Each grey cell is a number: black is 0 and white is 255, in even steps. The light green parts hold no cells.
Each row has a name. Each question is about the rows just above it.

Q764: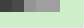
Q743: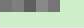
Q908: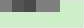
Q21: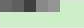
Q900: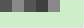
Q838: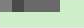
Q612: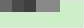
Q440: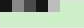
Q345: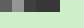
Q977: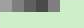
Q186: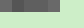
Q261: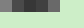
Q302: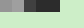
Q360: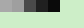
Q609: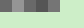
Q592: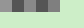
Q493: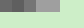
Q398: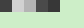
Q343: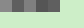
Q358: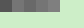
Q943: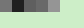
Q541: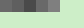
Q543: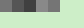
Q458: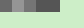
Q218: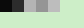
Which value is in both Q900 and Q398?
[64]
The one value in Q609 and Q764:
[149]
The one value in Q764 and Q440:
[74]
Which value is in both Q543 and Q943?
[117]
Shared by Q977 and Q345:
[95]
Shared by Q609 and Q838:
[105]

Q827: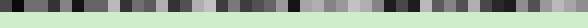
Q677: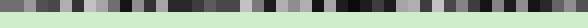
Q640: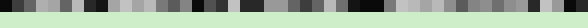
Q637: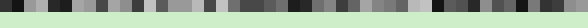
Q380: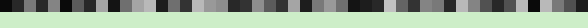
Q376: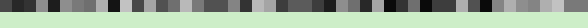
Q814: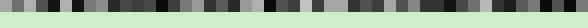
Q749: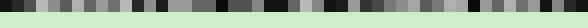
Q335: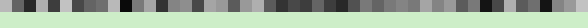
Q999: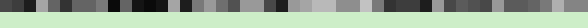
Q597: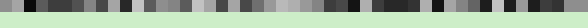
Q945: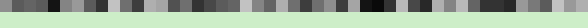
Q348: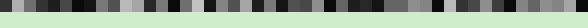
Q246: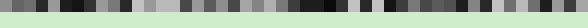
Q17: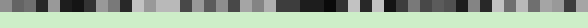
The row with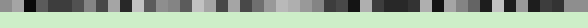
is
Q597
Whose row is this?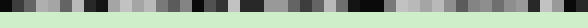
Q640

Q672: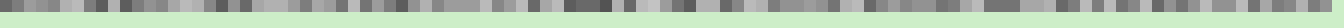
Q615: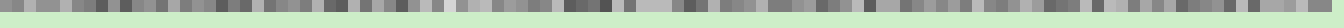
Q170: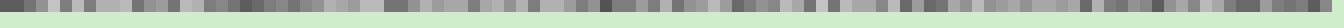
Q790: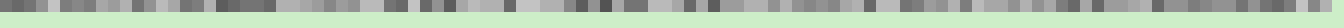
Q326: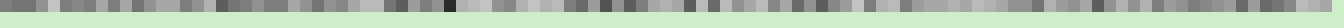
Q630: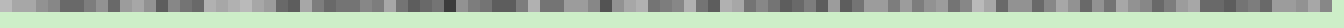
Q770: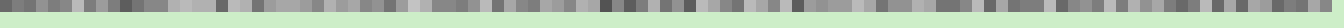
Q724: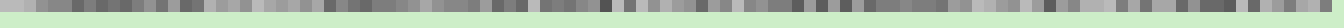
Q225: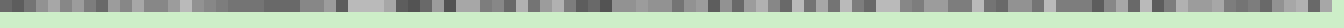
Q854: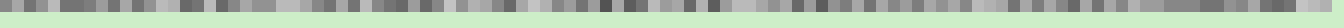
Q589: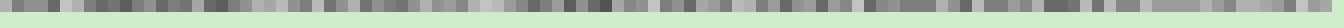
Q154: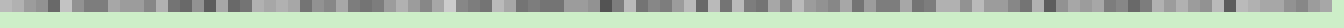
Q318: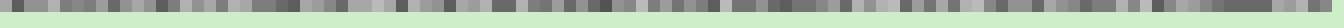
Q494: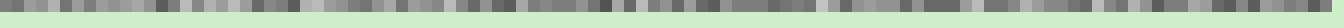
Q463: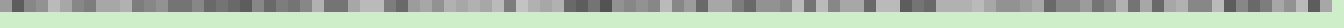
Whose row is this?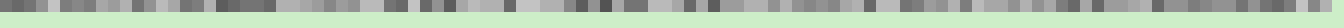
Q790
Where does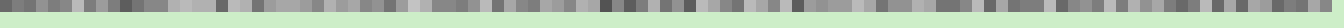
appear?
Q770
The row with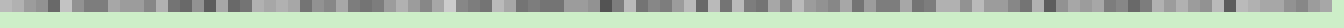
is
Q154
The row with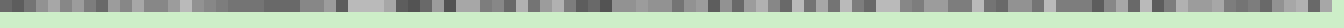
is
Q225
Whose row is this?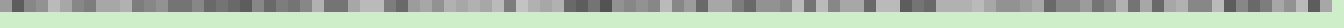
Q463

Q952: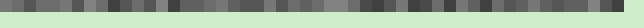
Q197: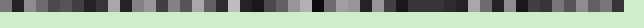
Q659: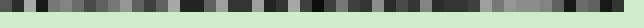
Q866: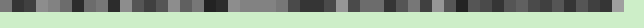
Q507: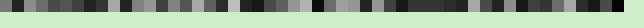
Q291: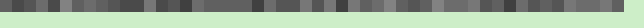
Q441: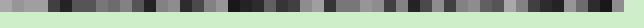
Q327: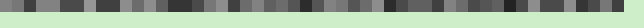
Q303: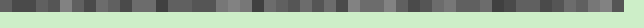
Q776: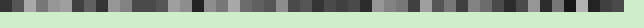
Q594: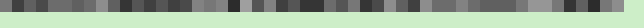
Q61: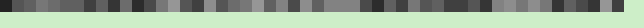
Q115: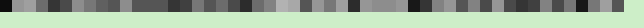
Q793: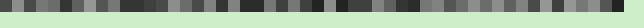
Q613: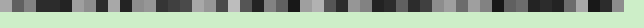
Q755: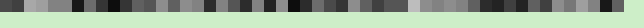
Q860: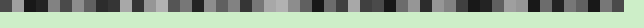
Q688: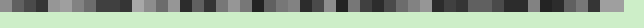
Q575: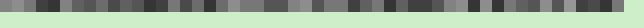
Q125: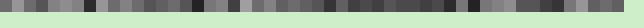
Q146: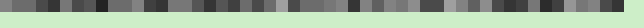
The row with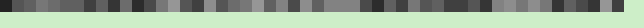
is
Q61
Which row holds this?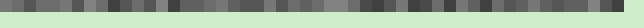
Q952
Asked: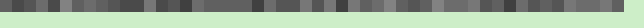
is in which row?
Q291
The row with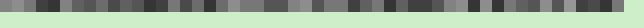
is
Q575

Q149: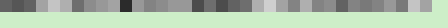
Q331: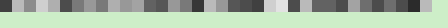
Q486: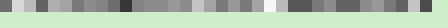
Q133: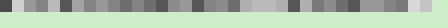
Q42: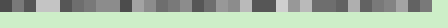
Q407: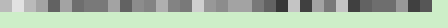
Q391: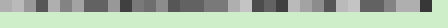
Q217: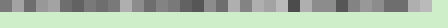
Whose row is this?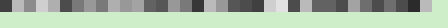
Q331
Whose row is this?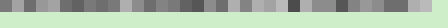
Q217
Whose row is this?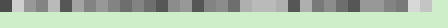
Q133

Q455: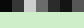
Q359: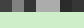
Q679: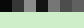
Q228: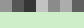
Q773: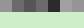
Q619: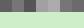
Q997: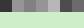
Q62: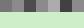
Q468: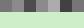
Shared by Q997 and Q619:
[107]
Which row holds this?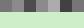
Q468
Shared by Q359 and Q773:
[43]
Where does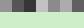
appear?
Q228
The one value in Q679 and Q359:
[54]

